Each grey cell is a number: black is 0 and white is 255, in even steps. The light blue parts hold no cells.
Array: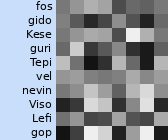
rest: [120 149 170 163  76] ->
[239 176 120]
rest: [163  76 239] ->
[176 120]
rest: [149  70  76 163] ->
[ 83  70 170]
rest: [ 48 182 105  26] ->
[182]

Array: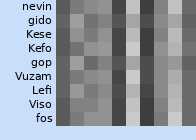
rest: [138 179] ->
[107]
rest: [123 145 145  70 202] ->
[ 62 123 202 107]
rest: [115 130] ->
[ 85 165  77 138 165  99]

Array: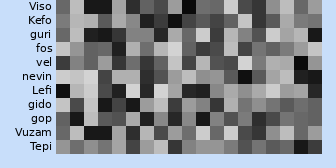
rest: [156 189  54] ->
[130 149 149 123  82 116  90 104  24  60]
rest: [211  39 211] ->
[164  39  32 136 170 143 170 204 156 164  39]
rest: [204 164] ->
[182  24]
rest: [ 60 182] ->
[130  82 204 164 182  24]

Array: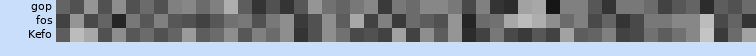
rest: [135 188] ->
[ 73 100  52]
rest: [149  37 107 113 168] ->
[188 174 142 107 128  73 100  52  73 120 120 135 135 188  73 100  52]
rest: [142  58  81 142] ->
[ 93 168  66 128  58 107  93  81 149  37 107 113 168 188 174 142 107 128
  73 100  52  73 120 120 135 135 188  73 100  52]
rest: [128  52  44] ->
[162 168  22 128 128  87  52 120 120 107  66  87 100  44  93  81 107]
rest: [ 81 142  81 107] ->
[ 81 128 135 107 128 174  93  52  81  52  87 149 113 100 120 135  58 120
 107 135 135 120  73 128  52  44 162 168  22 128 128  87  52 120 120 107
  66  87 100  44  93  81 107]

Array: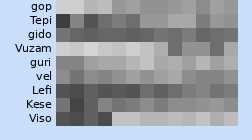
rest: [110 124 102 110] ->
[116]
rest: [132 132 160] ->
[168 168 182 194 168 174 160 182 160 174]
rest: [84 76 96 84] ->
[ 90  84 110  96 110 124 132 116 124]
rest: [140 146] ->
[152 140]

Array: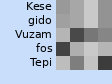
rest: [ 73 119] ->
[134]
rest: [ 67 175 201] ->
[181]
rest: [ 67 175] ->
[201 181]

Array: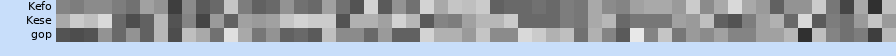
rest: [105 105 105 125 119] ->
[169 183 105 119 119 119 161 154 191  97  83 125 161 177 105 217  90 125
 113 154 197 154]
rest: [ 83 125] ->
[161 177 105 217  90 125 113 154 197 154]
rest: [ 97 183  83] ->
[132  69 154  97 161 154 161 197 211 203 203  83 177 177 161 211 183  90
 132 125 161 183 183 203 105 105 105 125 119 169 183 105 119 119 119 161
 154 191  97  83 125 161 177 105 217  90 125 113 154 197 154]
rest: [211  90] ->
[147 113 211 169 197 191 203  97 105 105 113 105 125 119 169 139 132 161
 169 169 154 203 139 169 217 169 154  97 147 147 203 119  69 169  48 191]
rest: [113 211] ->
[169 197 191 203  97 105 105 113 105 125 119 169 139 132 161 169 169 154
 203 139 169 217 169 154  97 147 147 203 119  69 169  48 191]
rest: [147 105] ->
[147  97 183  77 191 169 113 224 169 119 147  97 105  90 191 139 139 105
 154  97  97 211 177 177 154 197 139 139 217 203 177 191 113 177 132  90
 232 132 197 119 154 139 161 132 132 161 161 183  48 191 132 113 125  62
 183]

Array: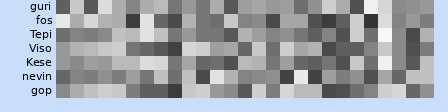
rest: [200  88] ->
[220 172 131 172 185 118 152 118 172  88 158 166 152 158 111 144 206 172
  80 240 214 138 144 152]
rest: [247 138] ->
[ 74 178]
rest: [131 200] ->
[138  80 125]
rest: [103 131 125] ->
[144 125 158 118 192 111 192  74 226 178 131 138 144  66 232  66 158 125
 144  80 166 103 192 192]
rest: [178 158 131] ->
[144 118  95 131  80 206 111 247 138  74 178]
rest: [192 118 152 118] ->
[118  88 178 158 131 144 118  95 131  80 206 111 247 138  74 178]
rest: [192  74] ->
[226 178 131 138 144  66 232  66 158 125 144  80 166 103 192 192]

